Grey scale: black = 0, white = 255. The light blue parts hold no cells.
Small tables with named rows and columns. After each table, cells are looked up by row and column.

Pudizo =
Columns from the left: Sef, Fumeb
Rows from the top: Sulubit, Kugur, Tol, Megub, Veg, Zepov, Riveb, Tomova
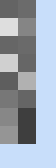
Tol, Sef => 102
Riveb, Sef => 135
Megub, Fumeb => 102
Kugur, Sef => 222
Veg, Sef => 94
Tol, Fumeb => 106
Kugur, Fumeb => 133
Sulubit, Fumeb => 107
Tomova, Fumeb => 62
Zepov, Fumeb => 101
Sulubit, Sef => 100
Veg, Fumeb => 177
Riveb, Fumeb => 62
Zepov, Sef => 119
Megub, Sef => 208
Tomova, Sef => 149

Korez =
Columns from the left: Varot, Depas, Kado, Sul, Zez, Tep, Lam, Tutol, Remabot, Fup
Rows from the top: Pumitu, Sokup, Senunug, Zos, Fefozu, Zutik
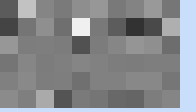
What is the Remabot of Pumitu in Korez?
153
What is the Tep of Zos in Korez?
129
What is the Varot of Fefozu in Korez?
128
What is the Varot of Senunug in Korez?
151
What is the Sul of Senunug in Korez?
124
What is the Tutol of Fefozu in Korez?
136

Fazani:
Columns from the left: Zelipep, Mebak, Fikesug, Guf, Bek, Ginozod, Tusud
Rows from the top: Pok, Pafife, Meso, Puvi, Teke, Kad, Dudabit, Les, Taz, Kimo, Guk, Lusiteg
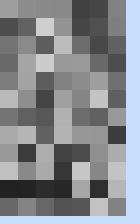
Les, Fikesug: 97
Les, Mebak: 181
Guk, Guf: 39
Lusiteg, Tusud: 130
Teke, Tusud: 112
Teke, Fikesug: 93
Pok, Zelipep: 158
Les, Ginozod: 150

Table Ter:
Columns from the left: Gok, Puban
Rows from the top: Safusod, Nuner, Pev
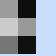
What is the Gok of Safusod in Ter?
156
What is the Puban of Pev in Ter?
16
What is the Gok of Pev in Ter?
118
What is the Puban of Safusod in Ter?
12
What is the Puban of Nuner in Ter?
153
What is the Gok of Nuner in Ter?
203

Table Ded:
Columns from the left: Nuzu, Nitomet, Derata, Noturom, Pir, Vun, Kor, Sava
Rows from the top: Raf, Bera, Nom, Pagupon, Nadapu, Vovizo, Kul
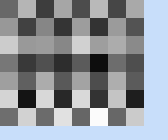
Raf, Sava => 169
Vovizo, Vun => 51
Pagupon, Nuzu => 119
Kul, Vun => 251
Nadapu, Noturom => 89
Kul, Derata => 107

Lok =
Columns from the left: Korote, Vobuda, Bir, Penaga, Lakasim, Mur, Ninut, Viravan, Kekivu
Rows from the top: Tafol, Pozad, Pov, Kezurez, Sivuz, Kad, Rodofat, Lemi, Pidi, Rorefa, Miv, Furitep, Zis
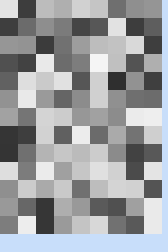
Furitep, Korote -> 153
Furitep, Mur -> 90
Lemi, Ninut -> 170
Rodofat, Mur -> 161
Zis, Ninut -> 113
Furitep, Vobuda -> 103
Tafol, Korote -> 227
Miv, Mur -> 189
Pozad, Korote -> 62
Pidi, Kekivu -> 88
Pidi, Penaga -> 198
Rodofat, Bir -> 212
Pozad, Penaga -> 123
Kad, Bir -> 154
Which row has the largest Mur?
Kezurez

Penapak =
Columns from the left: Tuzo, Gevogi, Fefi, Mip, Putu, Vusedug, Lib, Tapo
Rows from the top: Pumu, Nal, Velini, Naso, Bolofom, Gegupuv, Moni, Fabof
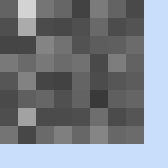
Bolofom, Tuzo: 86
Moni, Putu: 78
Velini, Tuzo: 69
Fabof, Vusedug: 133
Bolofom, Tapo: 92
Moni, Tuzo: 78
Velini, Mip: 114
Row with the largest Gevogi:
Pumu

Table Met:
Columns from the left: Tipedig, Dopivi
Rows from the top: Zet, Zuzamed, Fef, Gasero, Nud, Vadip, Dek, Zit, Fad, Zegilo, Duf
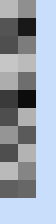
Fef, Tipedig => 79
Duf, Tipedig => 96
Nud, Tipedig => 173
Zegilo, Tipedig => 186
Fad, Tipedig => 78
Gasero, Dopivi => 187
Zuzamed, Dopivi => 24
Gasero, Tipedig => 198
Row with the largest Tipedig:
Gasero

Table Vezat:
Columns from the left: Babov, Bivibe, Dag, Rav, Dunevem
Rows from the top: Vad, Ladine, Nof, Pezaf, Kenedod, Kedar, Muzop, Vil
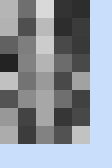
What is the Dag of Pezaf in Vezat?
180
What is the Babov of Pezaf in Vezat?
35
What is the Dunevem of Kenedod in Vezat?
162
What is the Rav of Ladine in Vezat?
45
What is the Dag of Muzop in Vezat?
167
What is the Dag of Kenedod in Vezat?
154
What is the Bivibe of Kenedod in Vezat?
115
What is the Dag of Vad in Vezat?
217
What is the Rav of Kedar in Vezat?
111
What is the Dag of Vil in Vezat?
130
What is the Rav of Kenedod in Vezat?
73
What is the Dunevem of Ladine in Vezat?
59
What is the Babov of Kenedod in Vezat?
193
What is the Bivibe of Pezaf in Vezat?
130
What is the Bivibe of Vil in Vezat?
60
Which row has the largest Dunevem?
Vil

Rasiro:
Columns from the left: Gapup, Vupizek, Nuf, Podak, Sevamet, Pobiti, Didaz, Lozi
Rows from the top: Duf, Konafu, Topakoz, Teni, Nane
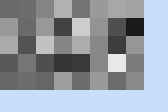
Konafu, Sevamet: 205
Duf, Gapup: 106
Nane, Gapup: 102
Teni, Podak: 54
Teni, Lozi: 124
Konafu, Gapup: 153
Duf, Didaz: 167
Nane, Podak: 159
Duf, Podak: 177
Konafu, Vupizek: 106
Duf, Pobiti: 154
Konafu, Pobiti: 147
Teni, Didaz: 232
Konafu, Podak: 66
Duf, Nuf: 133
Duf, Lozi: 163
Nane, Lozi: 137
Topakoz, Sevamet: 173
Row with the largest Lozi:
Duf

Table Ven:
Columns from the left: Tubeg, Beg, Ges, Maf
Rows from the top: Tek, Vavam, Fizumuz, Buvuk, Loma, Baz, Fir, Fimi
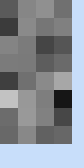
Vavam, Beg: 138
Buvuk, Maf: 106
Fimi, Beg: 136
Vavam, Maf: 128
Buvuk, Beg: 122
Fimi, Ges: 97
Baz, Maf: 22
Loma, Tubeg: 63
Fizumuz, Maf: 85
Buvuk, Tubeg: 123
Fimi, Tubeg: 104
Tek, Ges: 144
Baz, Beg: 152
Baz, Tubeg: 194
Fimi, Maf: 103
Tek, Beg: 134
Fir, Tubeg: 108
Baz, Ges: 126
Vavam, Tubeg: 59
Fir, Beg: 153
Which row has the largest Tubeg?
Baz

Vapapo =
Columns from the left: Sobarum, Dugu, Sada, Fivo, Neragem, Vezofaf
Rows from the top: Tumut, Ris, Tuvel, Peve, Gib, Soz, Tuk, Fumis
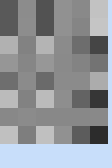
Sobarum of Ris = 89
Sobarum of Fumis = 192
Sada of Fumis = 192
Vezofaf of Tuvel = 69
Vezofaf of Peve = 115
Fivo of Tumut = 145
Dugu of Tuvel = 130
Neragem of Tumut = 137
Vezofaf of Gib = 172
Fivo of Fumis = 145
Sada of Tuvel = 180
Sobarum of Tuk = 136
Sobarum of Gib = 110
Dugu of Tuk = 139
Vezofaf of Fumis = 44
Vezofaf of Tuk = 137
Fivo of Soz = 142
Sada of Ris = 82

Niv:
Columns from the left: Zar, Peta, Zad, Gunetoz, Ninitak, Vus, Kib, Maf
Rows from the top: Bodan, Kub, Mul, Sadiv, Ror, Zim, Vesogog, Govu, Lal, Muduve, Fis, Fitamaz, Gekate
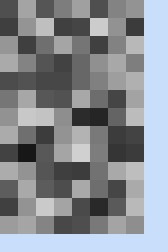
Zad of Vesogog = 195
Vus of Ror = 128
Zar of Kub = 63
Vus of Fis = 110
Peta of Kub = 148
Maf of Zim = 163
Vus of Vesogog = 37
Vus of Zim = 109
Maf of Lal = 59
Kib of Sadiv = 168
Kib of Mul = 130
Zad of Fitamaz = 202
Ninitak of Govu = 179
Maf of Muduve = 190
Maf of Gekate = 142
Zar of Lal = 66
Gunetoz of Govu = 147
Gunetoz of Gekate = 72
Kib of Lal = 53
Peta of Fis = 169
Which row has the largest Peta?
Vesogog

